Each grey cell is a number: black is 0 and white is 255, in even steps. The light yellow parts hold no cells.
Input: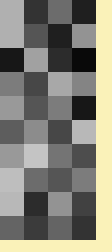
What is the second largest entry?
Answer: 190
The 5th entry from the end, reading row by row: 65
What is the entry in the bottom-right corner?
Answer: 51
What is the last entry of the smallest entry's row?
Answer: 9
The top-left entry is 176
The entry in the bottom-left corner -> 100
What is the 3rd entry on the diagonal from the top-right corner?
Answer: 161
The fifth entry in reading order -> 176
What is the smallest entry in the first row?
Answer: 31
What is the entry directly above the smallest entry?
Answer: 147
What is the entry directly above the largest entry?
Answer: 140
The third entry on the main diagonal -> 44
